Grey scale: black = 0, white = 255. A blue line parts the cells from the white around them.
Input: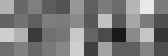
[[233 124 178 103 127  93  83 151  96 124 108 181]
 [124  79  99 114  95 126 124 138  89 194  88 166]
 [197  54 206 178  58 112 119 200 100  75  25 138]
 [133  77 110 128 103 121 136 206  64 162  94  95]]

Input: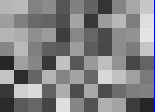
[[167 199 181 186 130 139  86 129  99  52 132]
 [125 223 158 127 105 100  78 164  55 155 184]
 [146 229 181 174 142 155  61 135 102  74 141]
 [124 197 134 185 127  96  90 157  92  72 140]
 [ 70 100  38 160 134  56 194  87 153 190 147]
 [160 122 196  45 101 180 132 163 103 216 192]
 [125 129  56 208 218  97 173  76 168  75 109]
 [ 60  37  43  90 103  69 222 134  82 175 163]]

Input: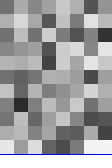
[[ 84 148 113 171 135 160 200 175]
 [225 185 175 215 168  86 193 123]
 [131  50 113 189 114 206 124  82]
 [134 228 134 149 159  82 204 217]
 [228 200 179 174 187  67 205 166]
 [ 74 159 113  98 117 176 174 157]
 [212 176 194 101 180 126 144 166]
 [113 159 129  42 127 188 151 201]
 [ 76  85 117 189 103 159 197 134]
 [170  67 174 184 131 165  98  92]
 [243 245 231 156 220 100  75 123]]

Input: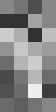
[[ 78 135 135 117]
 [163 134  51  51]
 [ 50 190 204 174]
 [170 156 146 198]
 [205 134 108 181]
 [183 108  73 118]
 [238  61  80 107]
 [115 134 106  94]]

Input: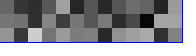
[[ 36 155 102  54  46  88 161  38  86  40  85 109  99]
 [165 163 117 113  48 133  61 118  85 121  44  73   6]
 [ 49 130 149  56 205 115 154 124 127  40 146 159 170]]

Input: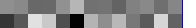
[[111 134 143 137 104 105 145 182 113 115  99 129 137]
 [214  98  53  88 225 201  79   3 180 142 184 120  90]]

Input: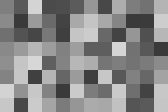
[[114 180 127  89 212  75  77  91 150  72 173 125]
 [ 59 205 138  58 154 106  67 169 196 168 133  58]
 [ 80 183 112  83  70 120  63 197 204 104  67 150]
 [ 88  58 137 154 182 157 129 158  94  94 213 114]
 [123 139 143 197 215  95 131 183 173 117 126 115]
 [103 163 131 198  64 181 102 155  62 199  88 129]
 [ 67 199 211 146 199 130  58 202 124 108 202 111]
 [ 90 197 199  72 203 165 123 150 171 168 193  85]]
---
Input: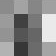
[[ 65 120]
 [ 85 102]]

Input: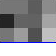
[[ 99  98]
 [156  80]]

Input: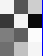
[[243  10]
 [ 95 252]]

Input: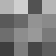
[[105 147]
 [141 153]]

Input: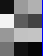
[[ 93  66]
 [194 196]]

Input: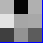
[[166 168]
 [147  92]]

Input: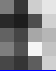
[[ 29  78]
 [ 69 167]]

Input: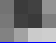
[[ 64  58]
 [162 203]]
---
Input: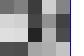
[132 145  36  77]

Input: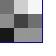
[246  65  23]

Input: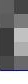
[68 92]

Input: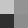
[147  48]

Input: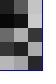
[196  19 106]

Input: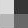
[ 54 181]
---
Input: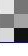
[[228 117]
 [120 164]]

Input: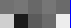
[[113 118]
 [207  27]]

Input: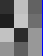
[[ 48 191]
 [ 30 198]]

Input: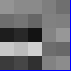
[[148 138]
 [110 117]]

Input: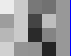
[[236 202]
 [157 202]]

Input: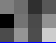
[[128 109]
 [  1 116]]
